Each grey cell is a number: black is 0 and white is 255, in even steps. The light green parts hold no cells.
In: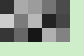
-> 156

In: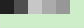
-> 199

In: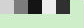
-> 20

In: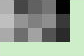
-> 97

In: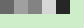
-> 131

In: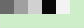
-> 209

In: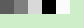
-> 217

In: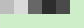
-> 103

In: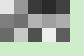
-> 57
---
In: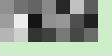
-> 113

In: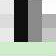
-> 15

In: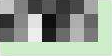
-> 128

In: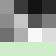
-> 57

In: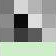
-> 214

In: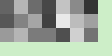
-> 181
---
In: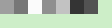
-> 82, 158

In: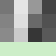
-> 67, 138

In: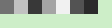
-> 43, 113

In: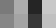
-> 200, 135

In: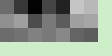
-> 184, 108

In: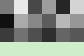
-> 212, 59

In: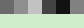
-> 129, 106

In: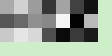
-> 18, 201

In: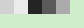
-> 170, 209
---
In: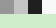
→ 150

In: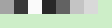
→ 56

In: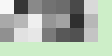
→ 54

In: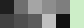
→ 31

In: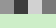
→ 121

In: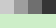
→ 111

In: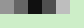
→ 79

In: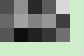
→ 34

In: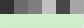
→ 71

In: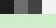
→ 68
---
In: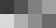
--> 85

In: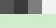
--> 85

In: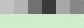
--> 113

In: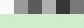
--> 91

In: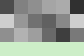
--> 62

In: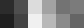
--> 44

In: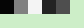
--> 35
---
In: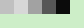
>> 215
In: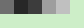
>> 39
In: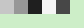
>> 151
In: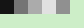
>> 116
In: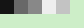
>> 104
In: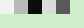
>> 185
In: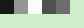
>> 149
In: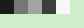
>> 118
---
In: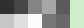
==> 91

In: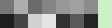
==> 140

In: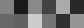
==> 41

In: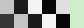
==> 223

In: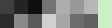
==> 182

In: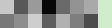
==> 169

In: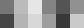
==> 145
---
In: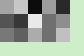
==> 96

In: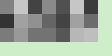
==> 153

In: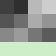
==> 155

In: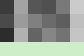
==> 177

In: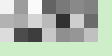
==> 76

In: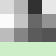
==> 133

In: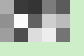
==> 77

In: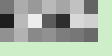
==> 178

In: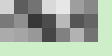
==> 165
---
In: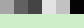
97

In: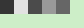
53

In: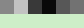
194

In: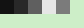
18

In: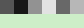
23

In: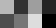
36

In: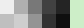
191
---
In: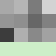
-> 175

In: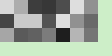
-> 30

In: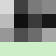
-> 79

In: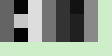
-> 51

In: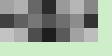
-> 90

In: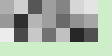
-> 193

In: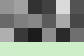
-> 141

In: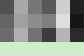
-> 60
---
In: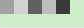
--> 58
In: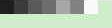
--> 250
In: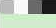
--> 25
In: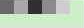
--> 206
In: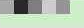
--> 148
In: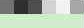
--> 166
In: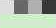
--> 56
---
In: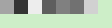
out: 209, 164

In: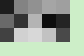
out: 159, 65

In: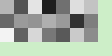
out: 195, 243

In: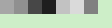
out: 128, 166

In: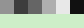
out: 17, 147

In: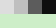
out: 14, 221

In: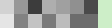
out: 74, 229

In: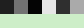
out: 170, 31
